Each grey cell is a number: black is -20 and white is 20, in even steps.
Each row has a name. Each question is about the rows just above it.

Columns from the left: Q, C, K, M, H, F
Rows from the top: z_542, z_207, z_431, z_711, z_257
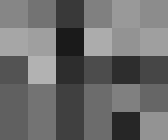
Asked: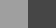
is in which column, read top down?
F
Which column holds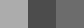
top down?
M
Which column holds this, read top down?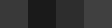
K
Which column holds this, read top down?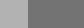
C

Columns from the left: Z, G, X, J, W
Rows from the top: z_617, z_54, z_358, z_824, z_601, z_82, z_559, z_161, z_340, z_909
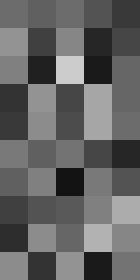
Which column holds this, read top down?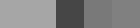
J
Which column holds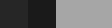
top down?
J
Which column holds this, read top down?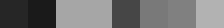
J
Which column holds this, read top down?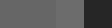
W

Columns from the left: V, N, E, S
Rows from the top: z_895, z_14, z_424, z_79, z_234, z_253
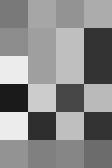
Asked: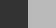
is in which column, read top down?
S
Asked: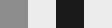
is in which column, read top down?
V
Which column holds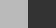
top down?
S
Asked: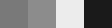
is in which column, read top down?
V

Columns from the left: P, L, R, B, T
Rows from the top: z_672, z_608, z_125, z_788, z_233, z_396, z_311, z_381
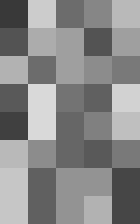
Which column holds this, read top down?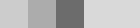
L
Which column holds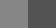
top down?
B
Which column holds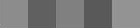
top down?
B
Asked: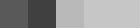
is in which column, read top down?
P
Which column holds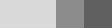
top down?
L
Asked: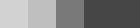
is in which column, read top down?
T

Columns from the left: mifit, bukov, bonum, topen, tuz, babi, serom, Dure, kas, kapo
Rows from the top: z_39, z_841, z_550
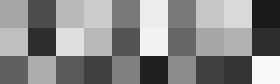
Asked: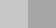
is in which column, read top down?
Dure
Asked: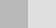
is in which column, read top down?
bonum
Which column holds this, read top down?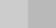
topen

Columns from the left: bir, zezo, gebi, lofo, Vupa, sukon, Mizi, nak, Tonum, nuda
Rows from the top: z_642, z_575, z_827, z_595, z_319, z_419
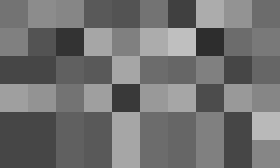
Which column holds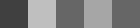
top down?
Mizi
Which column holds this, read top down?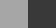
Vupa

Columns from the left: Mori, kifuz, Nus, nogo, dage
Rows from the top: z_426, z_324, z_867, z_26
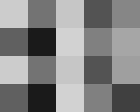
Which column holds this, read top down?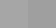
dage
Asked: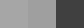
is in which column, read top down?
dage
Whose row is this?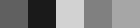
z_324
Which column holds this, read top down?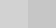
Nus
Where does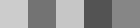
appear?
z_426

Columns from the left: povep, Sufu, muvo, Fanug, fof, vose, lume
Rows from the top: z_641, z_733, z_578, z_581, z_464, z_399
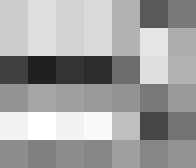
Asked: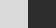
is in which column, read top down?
Fanug
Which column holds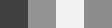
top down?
povep
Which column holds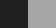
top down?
Sufu
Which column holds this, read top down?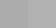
lume
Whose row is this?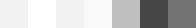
z_464

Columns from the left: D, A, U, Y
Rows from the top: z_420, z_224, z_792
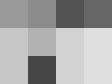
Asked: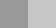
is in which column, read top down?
D
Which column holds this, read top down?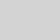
U
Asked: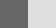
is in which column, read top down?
Y
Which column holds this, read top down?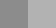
A
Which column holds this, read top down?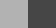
A

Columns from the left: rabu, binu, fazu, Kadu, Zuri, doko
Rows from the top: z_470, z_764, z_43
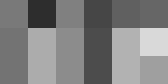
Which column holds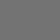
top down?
rabu
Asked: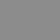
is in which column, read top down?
fazu
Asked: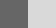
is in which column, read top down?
doko
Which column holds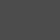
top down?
Kadu
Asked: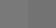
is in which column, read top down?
rabu
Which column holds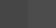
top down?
Kadu

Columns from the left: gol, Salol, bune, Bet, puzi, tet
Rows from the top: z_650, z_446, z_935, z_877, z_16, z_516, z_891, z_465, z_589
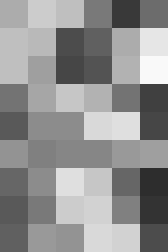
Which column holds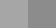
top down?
Salol
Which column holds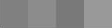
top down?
Salol
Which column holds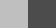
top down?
bune
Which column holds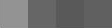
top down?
gol
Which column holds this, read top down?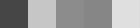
bune

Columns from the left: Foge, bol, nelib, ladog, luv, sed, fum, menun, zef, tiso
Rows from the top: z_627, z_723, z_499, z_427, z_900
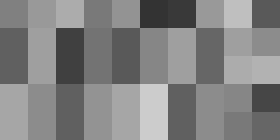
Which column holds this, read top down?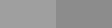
bol
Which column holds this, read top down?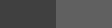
nelib
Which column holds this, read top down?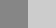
sed
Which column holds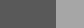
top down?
luv
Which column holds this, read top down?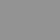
ladog
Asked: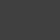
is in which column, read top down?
nelib

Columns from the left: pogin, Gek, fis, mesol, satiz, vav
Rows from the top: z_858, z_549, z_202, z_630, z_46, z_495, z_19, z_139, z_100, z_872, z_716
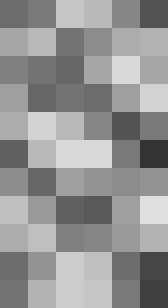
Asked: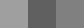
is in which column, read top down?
fis
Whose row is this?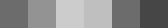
z_872

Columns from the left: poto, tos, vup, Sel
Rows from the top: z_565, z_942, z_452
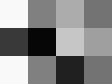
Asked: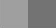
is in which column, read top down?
Sel
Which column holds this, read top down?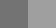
Sel
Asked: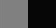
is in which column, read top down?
tos

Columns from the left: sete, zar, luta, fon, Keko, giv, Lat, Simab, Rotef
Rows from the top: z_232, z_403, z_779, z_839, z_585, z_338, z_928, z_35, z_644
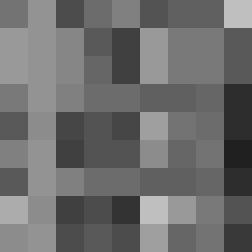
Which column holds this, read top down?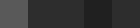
Rotef
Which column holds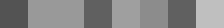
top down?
giv
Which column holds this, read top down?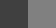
luta

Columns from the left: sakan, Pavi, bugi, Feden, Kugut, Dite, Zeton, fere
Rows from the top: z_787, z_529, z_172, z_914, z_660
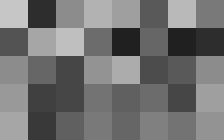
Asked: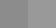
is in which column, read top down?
sakan
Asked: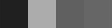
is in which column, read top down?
Kugut
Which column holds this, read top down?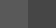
Zeton
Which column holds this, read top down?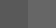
Dite
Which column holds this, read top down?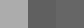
Kugut

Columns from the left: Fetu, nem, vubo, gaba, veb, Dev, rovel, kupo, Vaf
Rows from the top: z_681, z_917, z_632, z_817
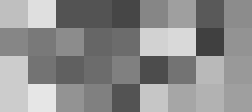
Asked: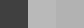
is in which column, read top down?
kupo
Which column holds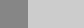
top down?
Fetu
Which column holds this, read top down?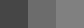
veb
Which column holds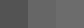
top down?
gaba
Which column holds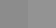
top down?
Vaf
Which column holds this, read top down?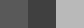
kupo

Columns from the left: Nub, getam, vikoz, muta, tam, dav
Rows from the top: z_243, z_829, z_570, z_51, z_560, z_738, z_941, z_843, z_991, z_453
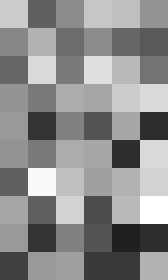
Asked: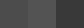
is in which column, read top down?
muta
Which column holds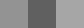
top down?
Nub
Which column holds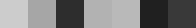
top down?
tam
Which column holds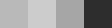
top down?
tam
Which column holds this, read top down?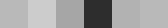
tam

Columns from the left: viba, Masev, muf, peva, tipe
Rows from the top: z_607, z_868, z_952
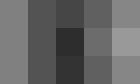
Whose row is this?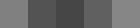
z_607
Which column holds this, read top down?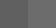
peva
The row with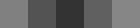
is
z_952
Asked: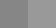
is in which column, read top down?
tipe

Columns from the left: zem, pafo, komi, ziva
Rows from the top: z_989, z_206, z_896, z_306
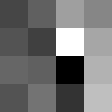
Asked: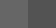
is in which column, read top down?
zem
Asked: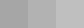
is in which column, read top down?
ziva
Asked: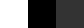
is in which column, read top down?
komi
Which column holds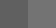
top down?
pafo
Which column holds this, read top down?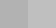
ziva

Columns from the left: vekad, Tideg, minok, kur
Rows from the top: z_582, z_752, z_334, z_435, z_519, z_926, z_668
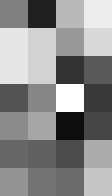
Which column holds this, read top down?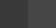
kur
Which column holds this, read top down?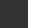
minok
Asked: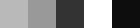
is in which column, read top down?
minok
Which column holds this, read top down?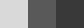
kur

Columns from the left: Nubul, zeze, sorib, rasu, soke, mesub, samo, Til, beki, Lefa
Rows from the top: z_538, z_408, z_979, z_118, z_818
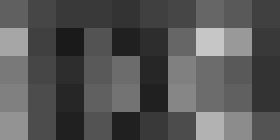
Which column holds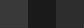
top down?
sorib
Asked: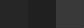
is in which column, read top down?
mesub
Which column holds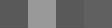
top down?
beki
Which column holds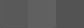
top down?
rasu
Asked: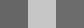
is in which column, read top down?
Til

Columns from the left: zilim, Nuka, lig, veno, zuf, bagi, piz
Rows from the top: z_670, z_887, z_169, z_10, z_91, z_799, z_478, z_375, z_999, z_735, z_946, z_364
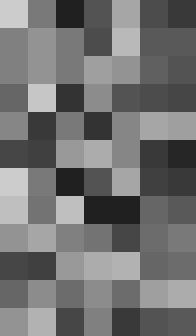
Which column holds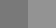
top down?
Nuka
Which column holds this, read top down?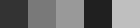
lig
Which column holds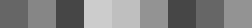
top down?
zilim
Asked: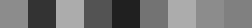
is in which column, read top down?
veno
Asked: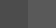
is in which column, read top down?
bagi
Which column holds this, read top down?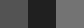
veno
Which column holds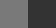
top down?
lig

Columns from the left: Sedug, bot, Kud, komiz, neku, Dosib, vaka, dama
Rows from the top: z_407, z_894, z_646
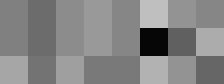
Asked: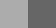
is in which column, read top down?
dama
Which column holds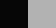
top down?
Dosib

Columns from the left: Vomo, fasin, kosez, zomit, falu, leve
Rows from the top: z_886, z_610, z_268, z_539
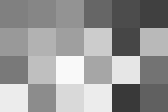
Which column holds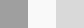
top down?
kosez
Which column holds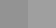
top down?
kosez
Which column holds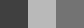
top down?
leve
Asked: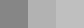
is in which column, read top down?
fasin

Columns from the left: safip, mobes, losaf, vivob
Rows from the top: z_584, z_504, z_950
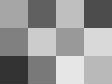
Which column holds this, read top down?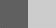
mobes
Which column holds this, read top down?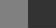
safip
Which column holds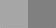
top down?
safip

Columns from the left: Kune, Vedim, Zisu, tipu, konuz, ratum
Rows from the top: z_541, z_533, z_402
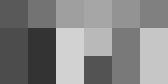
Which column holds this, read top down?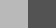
tipu
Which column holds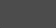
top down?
Kune
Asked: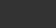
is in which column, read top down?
Vedim
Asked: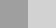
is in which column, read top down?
Zisu

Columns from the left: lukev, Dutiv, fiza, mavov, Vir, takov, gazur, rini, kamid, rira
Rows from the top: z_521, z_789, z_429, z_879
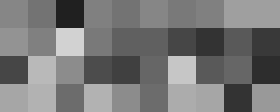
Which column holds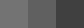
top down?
Vir
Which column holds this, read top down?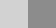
fiza
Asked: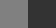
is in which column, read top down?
rini
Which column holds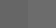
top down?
takov
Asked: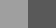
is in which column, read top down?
kamid

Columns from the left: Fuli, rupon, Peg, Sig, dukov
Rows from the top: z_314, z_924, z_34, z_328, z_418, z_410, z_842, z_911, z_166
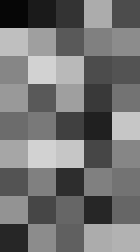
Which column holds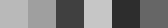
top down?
Peg
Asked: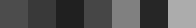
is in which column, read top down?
Sig

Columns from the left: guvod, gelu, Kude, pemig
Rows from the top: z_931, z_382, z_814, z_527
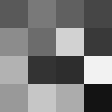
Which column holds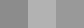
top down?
guvod
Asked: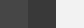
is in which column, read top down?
pemig

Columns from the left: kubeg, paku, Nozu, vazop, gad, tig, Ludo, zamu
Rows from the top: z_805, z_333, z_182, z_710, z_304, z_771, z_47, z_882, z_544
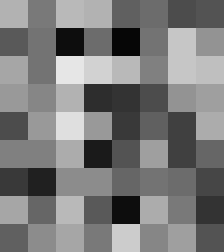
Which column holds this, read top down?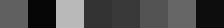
gad
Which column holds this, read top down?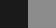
vazop
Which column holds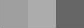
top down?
zamu
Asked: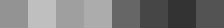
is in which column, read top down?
zamu
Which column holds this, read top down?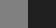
paku
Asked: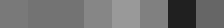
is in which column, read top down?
paku
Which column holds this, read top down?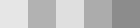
Nozu

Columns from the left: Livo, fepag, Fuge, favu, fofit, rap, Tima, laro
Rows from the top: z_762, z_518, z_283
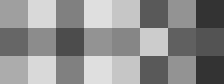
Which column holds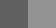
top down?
Tima
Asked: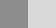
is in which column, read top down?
fepag
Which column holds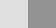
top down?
favu

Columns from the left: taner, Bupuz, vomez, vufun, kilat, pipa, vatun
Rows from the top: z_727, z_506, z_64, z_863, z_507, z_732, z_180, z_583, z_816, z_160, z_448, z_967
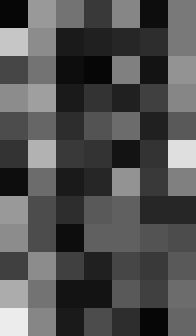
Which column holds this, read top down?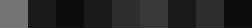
vomez
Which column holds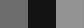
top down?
kilat
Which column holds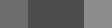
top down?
Bupuz

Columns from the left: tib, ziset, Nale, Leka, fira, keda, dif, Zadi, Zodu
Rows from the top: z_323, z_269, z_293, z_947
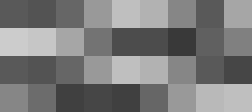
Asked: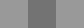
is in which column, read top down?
Leka
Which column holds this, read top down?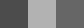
keda
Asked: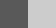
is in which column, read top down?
tib
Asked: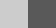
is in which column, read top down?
tib

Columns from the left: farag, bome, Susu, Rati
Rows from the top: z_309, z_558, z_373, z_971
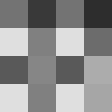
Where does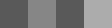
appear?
z_373
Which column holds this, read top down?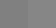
bome
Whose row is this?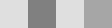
z_971
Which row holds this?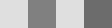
z_558

